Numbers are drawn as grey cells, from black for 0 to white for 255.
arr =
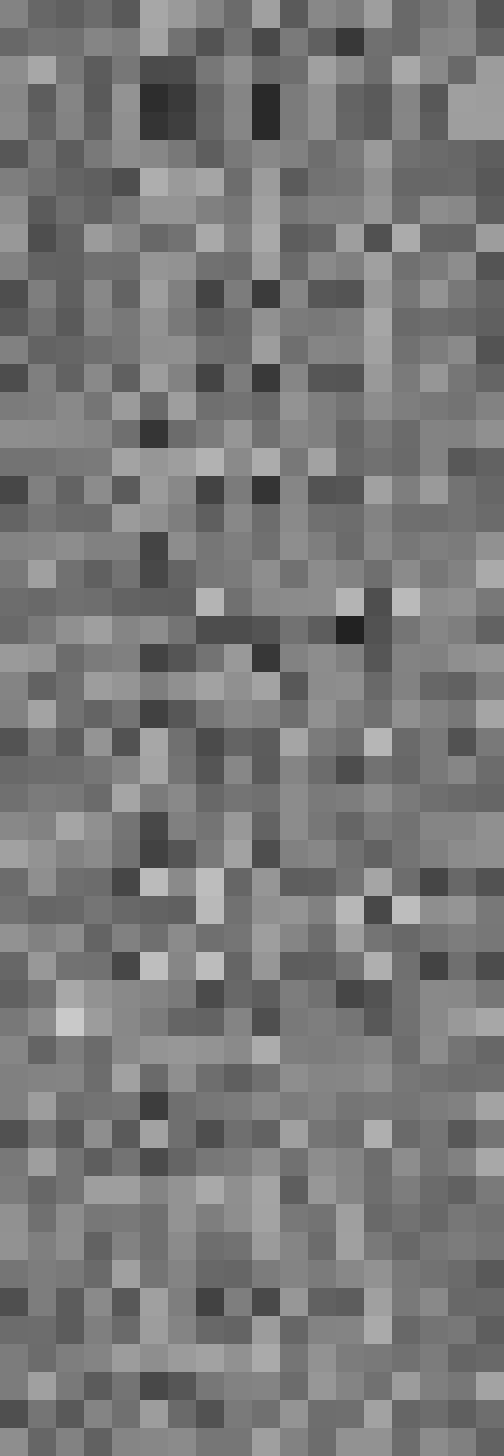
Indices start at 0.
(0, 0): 131
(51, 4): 133
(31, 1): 143
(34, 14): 112
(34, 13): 175
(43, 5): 112
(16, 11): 162
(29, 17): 144
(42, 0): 124
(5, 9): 136
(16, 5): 150
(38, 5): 106
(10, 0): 78
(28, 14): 122
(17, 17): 103
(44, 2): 141
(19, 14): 119
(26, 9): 92
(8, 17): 157
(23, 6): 85
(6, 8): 109
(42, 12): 133
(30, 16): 140
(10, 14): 119
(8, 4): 134
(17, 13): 161
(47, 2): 92
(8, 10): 93
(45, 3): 106
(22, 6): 116
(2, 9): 106
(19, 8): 127
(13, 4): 96
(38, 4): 161
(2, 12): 137
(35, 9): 94
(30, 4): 114
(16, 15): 131
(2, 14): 168

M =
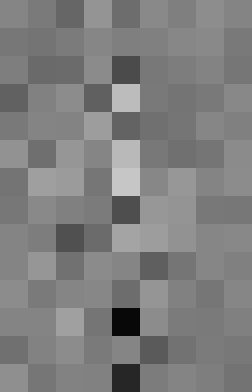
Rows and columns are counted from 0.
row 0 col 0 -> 133
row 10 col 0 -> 140
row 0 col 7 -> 141
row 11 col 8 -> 128
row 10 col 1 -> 122
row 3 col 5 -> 121
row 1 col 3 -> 134
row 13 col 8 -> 115
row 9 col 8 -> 128
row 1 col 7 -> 137
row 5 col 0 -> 146
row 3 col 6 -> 116
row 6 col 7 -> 132
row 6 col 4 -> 198
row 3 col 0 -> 97
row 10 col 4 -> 109
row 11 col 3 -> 117
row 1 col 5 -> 128
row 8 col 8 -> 136
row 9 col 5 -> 95
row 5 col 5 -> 120
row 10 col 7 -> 118
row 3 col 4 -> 188
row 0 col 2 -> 102
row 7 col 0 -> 119
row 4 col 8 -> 128
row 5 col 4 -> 185
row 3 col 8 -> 136
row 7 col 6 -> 148
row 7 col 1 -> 137
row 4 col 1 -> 132
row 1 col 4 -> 127
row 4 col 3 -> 157
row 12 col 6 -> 114
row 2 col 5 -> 120

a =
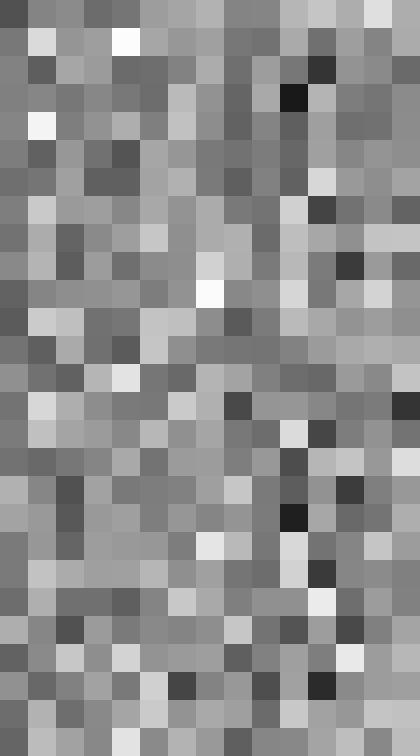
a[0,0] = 81
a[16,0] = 114
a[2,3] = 155
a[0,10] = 182
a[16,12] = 196
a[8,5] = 198
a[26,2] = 162
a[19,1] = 151
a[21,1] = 175
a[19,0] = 122
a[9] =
[137, 180, 93, 156, 111, 139, 142, 209, 175, 122, 184, 123, 59, 154, 105]
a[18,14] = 174
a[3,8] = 101
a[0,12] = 173
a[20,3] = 159
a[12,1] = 95
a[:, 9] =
[133, 114, 157, 169, 132, 124, 129, 115, 107, 122, 143, 123, 116, 128, 149, 109, 152, 122, 123, 119, 109, 144, 115, 129, 78, 107, 134]
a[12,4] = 91
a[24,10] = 161
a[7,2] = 154
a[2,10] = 119
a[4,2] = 126
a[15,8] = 120
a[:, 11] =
[197, 112, 52, 180, 159, 160, 215, 68, 167, 123, 120, 168, 155, 104, 135, 70, 182, 146, 167, 115, 58, 235, 157, 126, 43, 162, 164]
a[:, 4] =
[117, 252, 107, 120, 174, 84, 96, 135, 158, 111, 150, 118, 91, 227, 122, 136, 169, 121, 159, 153, 160, 95, 122, 211, 121, 165, 227]
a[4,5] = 127
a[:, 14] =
[173, 171, 106, 139, 140, 142, 163, 99, 196, 105, 149, 143, 169, 195, 52, 115, 221, 152, 174, 156, 128, 129, 164, 183, 159, 193, 188]
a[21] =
[109, 175, 112, 112, 95, 132, 200, 169, 127, 144, 144, 235, 110, 156, 129]
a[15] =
[123, 192, 164, 155, 136, 183, 144, 165, 120, 109, 219, 70, 125, 146, 115]
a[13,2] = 97
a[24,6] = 69
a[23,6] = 154
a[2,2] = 166
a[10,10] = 214

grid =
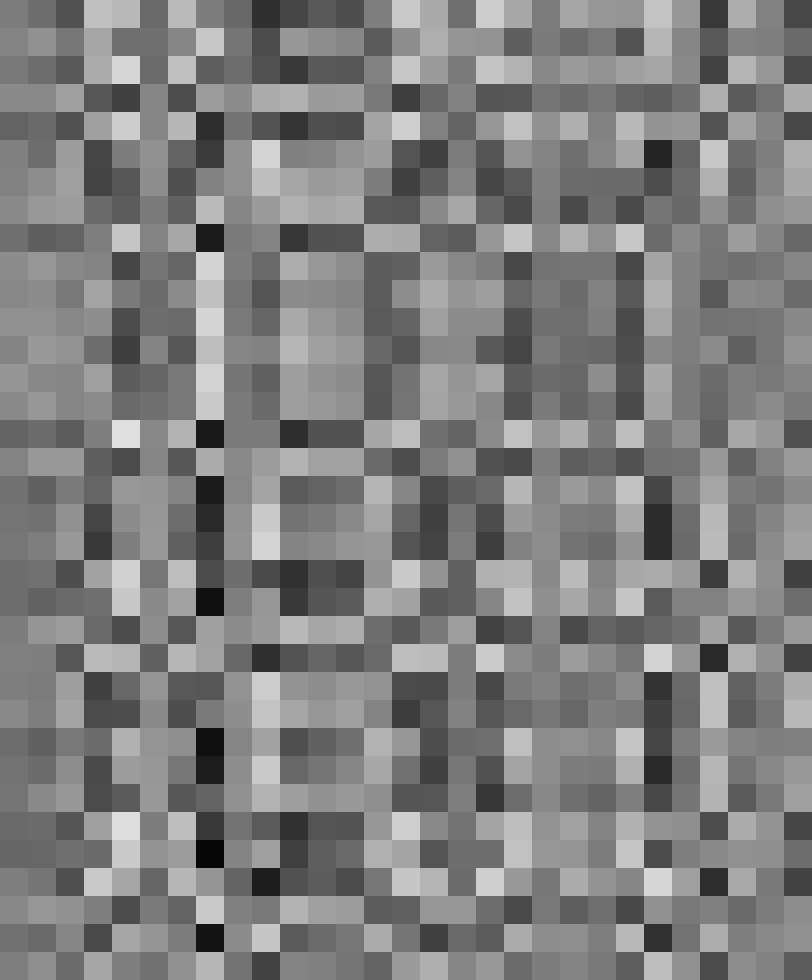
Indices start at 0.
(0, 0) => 124
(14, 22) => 74
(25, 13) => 131
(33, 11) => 107
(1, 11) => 141
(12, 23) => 135
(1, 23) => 182
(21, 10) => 57
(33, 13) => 172
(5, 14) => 84
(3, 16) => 130
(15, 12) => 81
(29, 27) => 147
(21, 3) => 111
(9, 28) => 134
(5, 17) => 85
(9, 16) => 135
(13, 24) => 123
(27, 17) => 82
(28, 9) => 179
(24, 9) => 204
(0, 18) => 167
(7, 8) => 134
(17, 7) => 26
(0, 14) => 201
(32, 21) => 111
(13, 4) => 93
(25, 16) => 130
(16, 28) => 154
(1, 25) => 89
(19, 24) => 106
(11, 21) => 127
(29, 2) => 85
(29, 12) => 83
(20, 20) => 186
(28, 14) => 85
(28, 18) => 109
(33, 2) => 134
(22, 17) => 66

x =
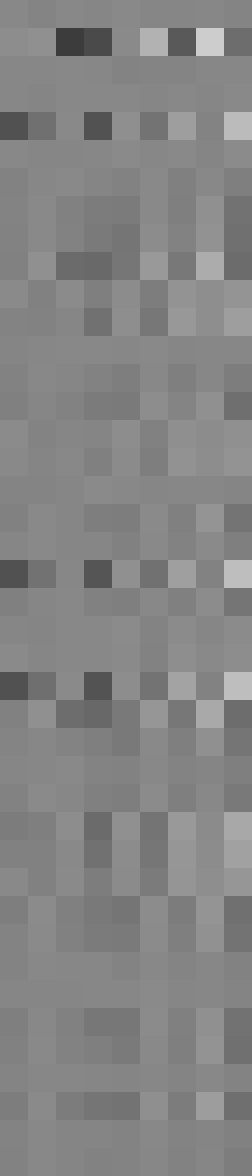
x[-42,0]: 136
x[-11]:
[137, 129, 138, 125, 139, 123, 149, 142, 150]
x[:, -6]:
[134, 74, 135, 136, 82, 135, 133, 124, 122, 105, 127, 113, 136, 130, 123, 133, 128, 138, 126, 134, 85, 129, 136, 136, 83, 104, 127, 131, 128, 107, 113, 125, 121, 123, 135, 135, 119, 127, 134, 117, 133, 130]
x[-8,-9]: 131
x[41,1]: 136
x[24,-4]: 115
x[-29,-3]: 127
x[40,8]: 129
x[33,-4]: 139
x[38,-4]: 135
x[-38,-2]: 131
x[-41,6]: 89
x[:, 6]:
[134, 89, 132, 136, 158, 137, 128, 127, 130, 120, 147, 152, 134, 127, 132, 143, 146, 135, 128, 130, 159, 128, 139, 142, 163, 119, 127, 131, 127, 153, 150, 149, 124, 127, 132, 134, 128, 127, 132, 124, 131, 130]
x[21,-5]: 127
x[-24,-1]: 116
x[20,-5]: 144
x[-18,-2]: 130
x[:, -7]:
[136, 60, 136, 136, 137, 134, 137, 129, 130, 107, 139, 134, 136, 134, 130, 134, 136, 134, 134, 134, 135, 136, 136, 136, 138, 109, 131, 137, 135, 141, 137, 138, 128, 129, 135, 134, 129, 130, 135, 124, 133, 133]
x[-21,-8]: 134
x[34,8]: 130
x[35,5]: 138
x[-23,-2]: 138
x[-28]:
[128, 134, 130, 123, 122, 141, 132, 144, 111]
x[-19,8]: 141
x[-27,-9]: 139
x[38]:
[132, 135, 135, 134, 133, 135, 132, 136, 131]
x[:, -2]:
[135, 205, 135, 134, 131, 133, 136, 144, 146, 172, 142, 142, 135, 135, 144, 140, 141, 135, 148, 138, 130, 140, 134, 137, 130, 169, 144, 133, 136, 139, 140, 142, 148, 145, 135, 135, 144, 147, 136, 157, 133, 134]
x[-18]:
[81, 111, 138, 83, 141, 115, 163, 130, 190]
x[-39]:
[135, 133, 136, 136, 136, 134, 136, 134, 137]
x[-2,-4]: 136
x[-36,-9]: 130
